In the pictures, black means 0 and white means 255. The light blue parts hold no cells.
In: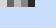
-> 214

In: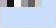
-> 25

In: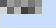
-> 106

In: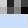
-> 62

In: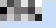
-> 200

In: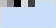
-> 191

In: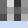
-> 137

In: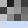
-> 106

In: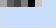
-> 97

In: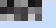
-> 184
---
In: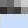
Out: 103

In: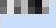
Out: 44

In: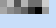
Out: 111

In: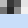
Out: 56

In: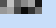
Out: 136

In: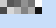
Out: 145

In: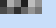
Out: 30
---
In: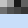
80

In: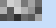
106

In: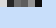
93

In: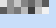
61

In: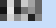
190

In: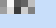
58

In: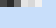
228
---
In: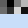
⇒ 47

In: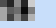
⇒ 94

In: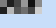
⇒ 182

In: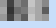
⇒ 52

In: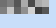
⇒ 197

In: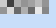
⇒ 218

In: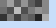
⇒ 79

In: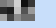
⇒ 29

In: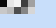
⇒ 187

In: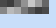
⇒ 185
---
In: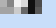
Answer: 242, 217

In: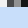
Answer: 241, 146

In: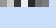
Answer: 237, 206

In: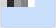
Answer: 252, 213

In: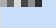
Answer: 217, 171

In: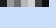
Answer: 208, 182

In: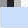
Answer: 248, 190

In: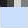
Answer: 211, 127

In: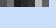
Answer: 189, 113

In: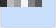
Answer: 243, 187
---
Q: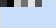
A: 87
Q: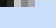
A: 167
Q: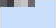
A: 107
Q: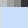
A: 54
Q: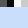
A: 203
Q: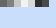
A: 74
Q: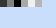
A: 181
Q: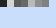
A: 129
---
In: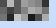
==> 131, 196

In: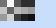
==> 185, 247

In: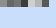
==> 60, 207

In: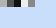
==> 17, 238

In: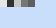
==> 200, 230

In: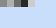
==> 107, 205
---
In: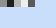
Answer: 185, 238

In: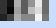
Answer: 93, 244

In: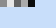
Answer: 98, 230

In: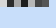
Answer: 29, 214

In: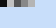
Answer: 85, 194

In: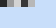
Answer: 211, 211

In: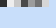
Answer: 73, 238

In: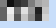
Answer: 223, 237

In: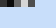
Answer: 104, 213

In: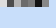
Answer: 107, 221
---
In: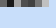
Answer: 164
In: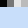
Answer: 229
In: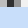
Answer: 149
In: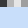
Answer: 229
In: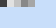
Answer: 194
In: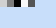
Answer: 3
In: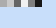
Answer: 101
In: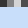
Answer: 212
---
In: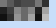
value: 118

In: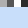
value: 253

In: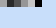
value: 197

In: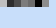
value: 2

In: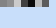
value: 188

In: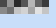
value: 99
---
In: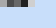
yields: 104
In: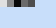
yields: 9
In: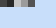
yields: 197
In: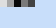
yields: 9
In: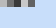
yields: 58
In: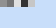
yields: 224
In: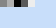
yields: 4
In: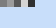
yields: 88
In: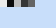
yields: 189
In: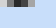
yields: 41
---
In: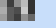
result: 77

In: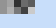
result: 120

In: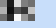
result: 83

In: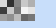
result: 119

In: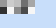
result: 138

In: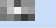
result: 242

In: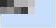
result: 105

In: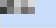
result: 177

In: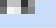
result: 233
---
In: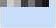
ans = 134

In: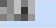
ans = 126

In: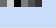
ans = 109

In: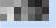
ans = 126

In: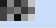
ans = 67

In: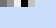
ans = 113

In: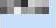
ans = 87
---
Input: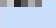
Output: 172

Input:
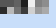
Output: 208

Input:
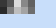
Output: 190

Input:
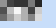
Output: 219

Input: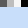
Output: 189

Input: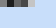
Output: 129
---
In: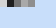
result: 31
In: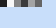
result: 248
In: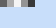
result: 173
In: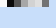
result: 11
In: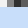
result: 133
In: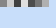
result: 207
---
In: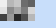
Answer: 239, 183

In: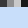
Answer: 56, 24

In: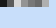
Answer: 24, 175

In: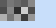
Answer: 91, 150

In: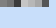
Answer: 127, 85

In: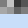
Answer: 125, 125

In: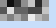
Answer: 142, 155
